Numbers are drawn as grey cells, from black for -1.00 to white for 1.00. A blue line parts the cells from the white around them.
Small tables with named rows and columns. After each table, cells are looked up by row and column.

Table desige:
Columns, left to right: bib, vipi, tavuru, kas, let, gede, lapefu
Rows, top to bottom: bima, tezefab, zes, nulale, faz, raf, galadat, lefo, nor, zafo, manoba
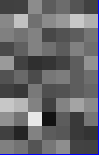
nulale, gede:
0.01
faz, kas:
-0.59
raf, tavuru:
-0.41
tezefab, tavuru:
-0.12
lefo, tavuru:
0.02
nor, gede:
-0.55
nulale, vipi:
-0.25

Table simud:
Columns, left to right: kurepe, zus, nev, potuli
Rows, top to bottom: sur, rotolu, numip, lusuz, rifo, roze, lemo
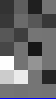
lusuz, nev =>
-0.83
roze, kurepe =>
0.60
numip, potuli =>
-0.09
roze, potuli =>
-0.71
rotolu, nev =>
-0.32
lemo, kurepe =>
-0.08
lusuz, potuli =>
-0.09
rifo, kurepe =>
0.99
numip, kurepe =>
-0.32
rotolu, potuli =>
-0.56
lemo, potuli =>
-0.09
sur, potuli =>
-0.09
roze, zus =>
0.84
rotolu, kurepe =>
-0.56
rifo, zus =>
-0.10
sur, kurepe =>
-0.60
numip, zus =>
-0.51
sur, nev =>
-0.76
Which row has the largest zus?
roze

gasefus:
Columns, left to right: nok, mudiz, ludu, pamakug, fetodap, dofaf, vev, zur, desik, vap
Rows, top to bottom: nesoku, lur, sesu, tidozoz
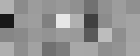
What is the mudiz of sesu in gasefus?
0.08
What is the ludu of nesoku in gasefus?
0.22
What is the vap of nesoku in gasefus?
0.13
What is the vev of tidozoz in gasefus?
0.31
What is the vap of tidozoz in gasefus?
0.31
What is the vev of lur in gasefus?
-0.50
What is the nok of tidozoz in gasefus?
0.37
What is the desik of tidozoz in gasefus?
0.15
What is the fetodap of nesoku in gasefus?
0.20
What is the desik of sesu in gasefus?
0.11
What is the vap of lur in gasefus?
0.29
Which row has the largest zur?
sesu

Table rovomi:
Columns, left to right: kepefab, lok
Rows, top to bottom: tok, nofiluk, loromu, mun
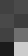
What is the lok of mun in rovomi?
0.60
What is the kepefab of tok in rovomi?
-0.49
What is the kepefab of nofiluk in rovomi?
-0.43
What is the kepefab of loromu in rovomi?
-0.49
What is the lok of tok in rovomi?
-0.42
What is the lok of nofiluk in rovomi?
-0.52
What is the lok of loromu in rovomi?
-0.13
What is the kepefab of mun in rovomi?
-0.79

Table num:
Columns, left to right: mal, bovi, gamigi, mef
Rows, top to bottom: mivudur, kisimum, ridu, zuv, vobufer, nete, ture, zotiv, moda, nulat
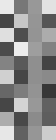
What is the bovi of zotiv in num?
0.66
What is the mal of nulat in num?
0.81
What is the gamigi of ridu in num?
0.16
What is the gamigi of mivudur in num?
0.19
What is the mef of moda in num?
-0.26
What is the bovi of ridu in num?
-0.39
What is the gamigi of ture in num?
0.15
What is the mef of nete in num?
0.08
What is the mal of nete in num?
0.63
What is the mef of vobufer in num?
-0.47
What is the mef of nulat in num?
0.61
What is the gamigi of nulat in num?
0.18
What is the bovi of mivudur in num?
-0.07
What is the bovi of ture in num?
-0.02

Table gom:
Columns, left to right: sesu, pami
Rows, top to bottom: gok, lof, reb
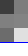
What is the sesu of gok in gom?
-0.52
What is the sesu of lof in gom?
0.00
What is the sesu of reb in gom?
-0.15
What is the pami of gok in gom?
-0.02
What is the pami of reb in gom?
0.76
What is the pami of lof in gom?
0.03
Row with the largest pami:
reb

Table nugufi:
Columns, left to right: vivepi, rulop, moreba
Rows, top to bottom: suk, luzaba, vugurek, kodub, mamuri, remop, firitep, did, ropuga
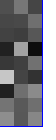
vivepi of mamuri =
-0.56
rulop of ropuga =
-0.31
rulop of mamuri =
-0.50
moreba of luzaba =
-0.13
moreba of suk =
-0.46
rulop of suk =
-0.07
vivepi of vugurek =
-0.48
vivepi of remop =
0.55
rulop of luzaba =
-0.43
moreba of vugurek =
-0.32
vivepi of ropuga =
0.11
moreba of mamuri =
-0.11
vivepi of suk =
-0.38
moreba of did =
-0.13
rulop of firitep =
-0.13

